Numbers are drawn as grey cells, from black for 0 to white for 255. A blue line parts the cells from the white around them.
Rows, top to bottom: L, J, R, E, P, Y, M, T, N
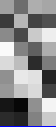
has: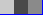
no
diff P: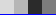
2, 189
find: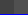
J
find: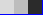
P

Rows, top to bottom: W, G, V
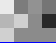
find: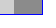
V
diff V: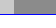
1, 208
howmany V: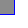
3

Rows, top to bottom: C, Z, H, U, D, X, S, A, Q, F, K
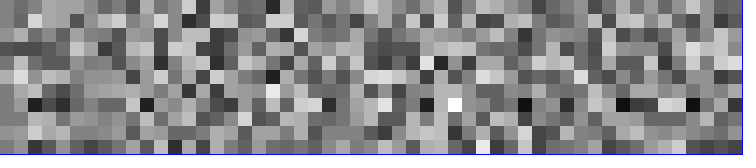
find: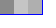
A
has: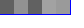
no
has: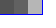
yes
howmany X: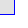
0

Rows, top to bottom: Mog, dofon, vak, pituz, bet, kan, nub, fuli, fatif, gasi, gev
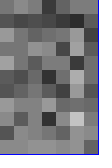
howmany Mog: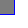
3
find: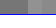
pituz
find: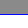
gev
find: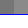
Mog
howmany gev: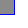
3
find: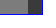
bet

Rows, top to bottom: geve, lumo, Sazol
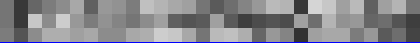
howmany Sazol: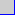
1
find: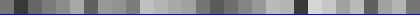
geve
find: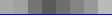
geve
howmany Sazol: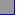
2

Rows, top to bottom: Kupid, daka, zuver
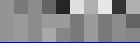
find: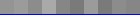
zuver
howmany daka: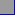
4
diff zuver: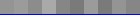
9, 140

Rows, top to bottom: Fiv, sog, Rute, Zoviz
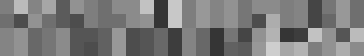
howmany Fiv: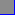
4
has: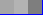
yes
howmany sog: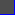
3
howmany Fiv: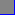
3
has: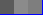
no
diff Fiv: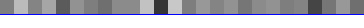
20, 139
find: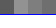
Fiv

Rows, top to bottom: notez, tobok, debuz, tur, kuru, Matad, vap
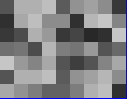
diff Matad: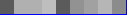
1, 84
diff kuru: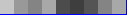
5, 84

